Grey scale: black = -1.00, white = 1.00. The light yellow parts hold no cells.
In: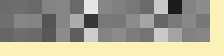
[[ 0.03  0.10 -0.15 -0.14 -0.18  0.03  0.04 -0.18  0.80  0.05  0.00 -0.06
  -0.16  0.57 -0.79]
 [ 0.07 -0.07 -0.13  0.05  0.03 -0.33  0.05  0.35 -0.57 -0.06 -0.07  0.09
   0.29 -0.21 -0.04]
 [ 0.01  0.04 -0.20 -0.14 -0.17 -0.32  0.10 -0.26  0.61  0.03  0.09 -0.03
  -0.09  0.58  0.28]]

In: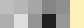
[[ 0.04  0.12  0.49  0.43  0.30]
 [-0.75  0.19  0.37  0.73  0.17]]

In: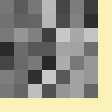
[[-0.03 -0.52 -0.07 -0.29 -0.07  0.45 -0.45]
 [ 0.01 -0.64 -0.11 -0.23 -0.21  0.43 -0.41]
 [ 0.32  0.53 -0.06  0.17  0.00 -0.51  0.57]
 [ 0.27 -0.14 -0.67 -0.15 -0.32 -0.31  0.28]
 [-0.06  0.18 -0.46 -0.18 -0.05 -0.69  0.35]
 [ 0.27  0.18 -0.01 -0.12 -0.63  0.58 -0.30]
 [ 0.27 -0.21 -0.07 -0.20  0.48 -0.36  0.17]]

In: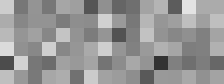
[[ 0.34  0.34  0.61 -0.07  0.16 -0.07  0.30  0.25 -0.33  0.13 -0.21 -0.13
   0.28  0.41 -0.28  0.78]
 [ 0.25  0.50  0.35  0.06  0.15  0.15 -0.03  0.11  0.10  0.64  0.21 -0.06
   0.43  0.18  0.25  0.50]
 [ 0.00  0.29  0.45  0.17  0.26  0.06  0.54  0.15 -0.03  0.17 -0.36 -0.01
   0.52  0.15  0.06  0.13]
 [ 0.00  0.39  0.72  0.14  0.07  0.62  0.06  0.18  0.33  0.62  0.17  0.01
   0.21  0.39  0.30 -0.01]
 [-0.02 -0.19 -0.40  0.65 -0.07 -0.15  0.26  0.20  0.29 -0.09  0.10  0.32
   0.16 -0.60  0.00 -0.13]
 [ 0.14  0.28  0.50  0.19 -0.05  0.31  0.36 -0.11  0.59  0.27  0.22  0.11
  -0.30  0.20  0.19  0.32]]

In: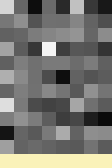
[[-0.56 -0.81  0.67 -0.20 -0.90 -0.17 -0.68  0.51]
 [-0.22 -0.38 -0.07  0.12 -0.35 -0.12 -0.13  0.04]
 [-0.20  0.10 -0.24 -0.20 -0.03  0.04  0.10  0.16]
 [-0.34 -0.59  0.28 -0.28 -0.57  0.91 -0.51 -0.32]
 [-0.03 -0.25 -0.25 -0.01 -0.12 -0.04 -0.04 -0.15]
 [-0.34 -0.28  0.37  0.08 -0.12 -0.40 -0.89 -0.23]
 [ 0.14 -0.09 -0.21 -0.01 -0.11  0.07 -0.09 -0.31]
 [-0.12 -0.29  0.74 -0.04 -0.41 -0.48 -0.44  0.30]
 [-0.77 -0.92 -0.02  0.14 -0.03 -0.27 -0.52 -0.44]
 [ 0.11  0.09 -0.84 -0.21 -0.30 -0.04  0.34 -0.23]
 [-0.10 -0.29  0.25 -0.22 -0.17 -0.22 -0.28 -0.30]]

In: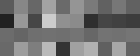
[[-0.07 -0.24 -0.29  0.06 -0.19  0.28 -0.17  0.17 -0.04 -0.24]
 [-0.49 -0.53 -0.74  0.19 -0.45  0.60  0.13  0.09 -0.63 -0.46]
 [-0.11 -0.08 -0.15 -0.21 -0.13 -0.11 -0.13 -0.09 -0.19 -0.10]
 [ 0.31 -0.23 -0.18  0.23 -0.01  0.45 -0.60  0.26  0.39 -0.25]]
